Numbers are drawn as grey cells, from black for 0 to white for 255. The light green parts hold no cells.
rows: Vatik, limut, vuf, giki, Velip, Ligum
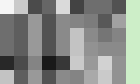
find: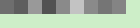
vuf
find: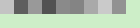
Ligum
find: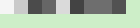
Vatik

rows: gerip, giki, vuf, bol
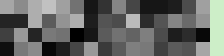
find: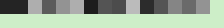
giki
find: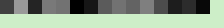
vuf

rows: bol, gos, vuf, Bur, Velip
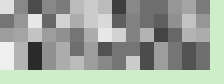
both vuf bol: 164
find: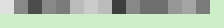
bol
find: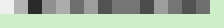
Bur
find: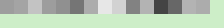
vuf

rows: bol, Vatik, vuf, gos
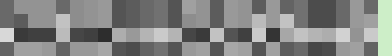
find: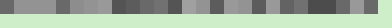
bol
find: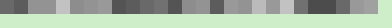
Vatik
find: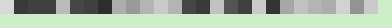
vuf
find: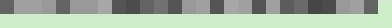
gos

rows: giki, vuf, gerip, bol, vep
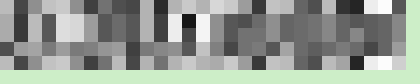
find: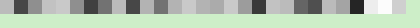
vep
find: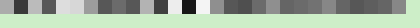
vuf
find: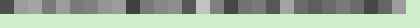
bol
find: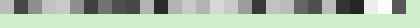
giki

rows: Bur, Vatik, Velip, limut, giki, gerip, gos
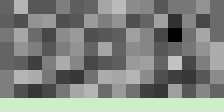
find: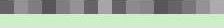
limut
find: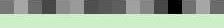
Velip

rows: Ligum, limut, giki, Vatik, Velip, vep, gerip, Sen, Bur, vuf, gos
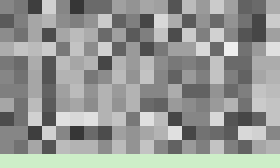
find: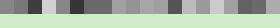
Ligum
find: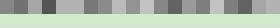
vep
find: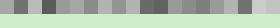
Sen

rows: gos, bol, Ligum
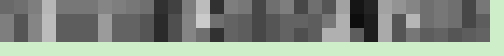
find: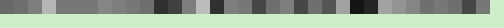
gos
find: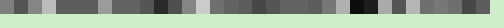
bol
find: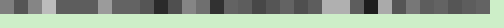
Ligum

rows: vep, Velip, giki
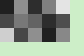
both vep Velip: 45
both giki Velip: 71
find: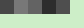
Velip
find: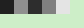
vep
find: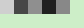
giki

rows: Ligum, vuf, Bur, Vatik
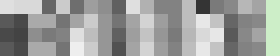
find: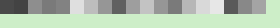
Bur
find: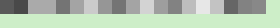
vuf

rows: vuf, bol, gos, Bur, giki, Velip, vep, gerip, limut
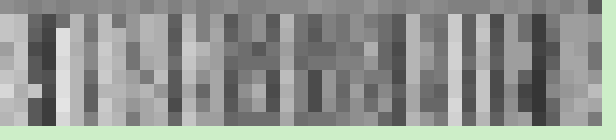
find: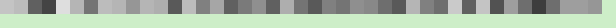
gos
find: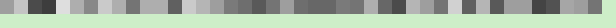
Bur
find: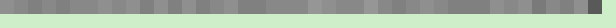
vuf
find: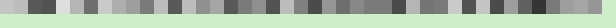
Velip

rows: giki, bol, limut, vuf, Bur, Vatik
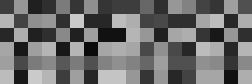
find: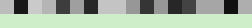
Vatik
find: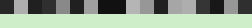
limut
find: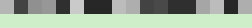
bol

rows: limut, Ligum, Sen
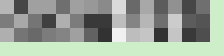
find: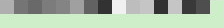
Sen
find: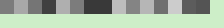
Ligum

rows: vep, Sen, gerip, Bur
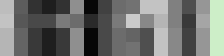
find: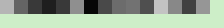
Bur
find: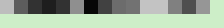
vep

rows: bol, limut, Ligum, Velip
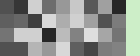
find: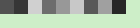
bol
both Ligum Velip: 130
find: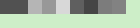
Velip
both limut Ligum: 208
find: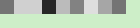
Ligum

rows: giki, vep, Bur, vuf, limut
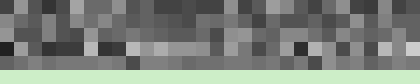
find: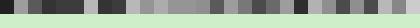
vuf
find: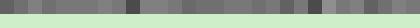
limut
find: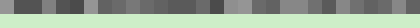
Bur
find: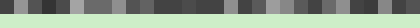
giki

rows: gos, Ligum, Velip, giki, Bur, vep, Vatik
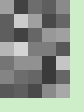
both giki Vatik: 88
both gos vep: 109
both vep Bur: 58
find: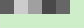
Ligum
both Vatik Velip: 94

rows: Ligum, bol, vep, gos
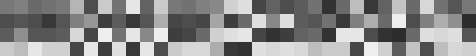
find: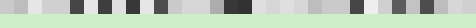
gos
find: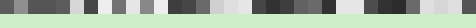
vep
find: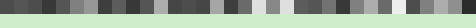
bol

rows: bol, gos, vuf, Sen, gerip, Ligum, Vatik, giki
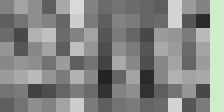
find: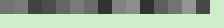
Vatik
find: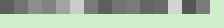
giki
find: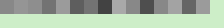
gerip
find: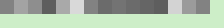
bol

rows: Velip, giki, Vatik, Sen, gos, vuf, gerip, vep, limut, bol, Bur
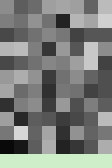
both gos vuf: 113
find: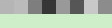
Sen
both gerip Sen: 126
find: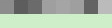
Velip
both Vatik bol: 119
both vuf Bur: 173
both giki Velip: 165

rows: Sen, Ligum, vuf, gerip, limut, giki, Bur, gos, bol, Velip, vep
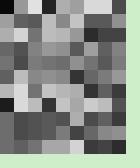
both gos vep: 167
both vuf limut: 115
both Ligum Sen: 159
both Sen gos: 217
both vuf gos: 188
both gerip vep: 96

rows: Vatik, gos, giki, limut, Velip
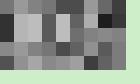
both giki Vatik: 130
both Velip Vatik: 62
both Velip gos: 98

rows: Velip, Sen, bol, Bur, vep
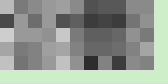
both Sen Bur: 109
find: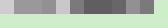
bol
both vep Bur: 130
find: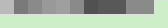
Velip

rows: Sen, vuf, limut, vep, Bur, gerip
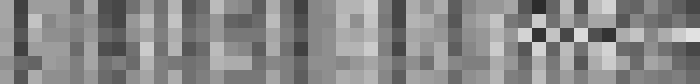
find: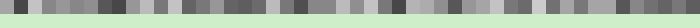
vuf
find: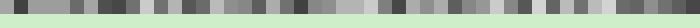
vep

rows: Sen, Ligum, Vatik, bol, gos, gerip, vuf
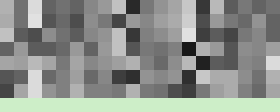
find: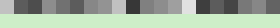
Vatik
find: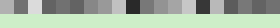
Sen

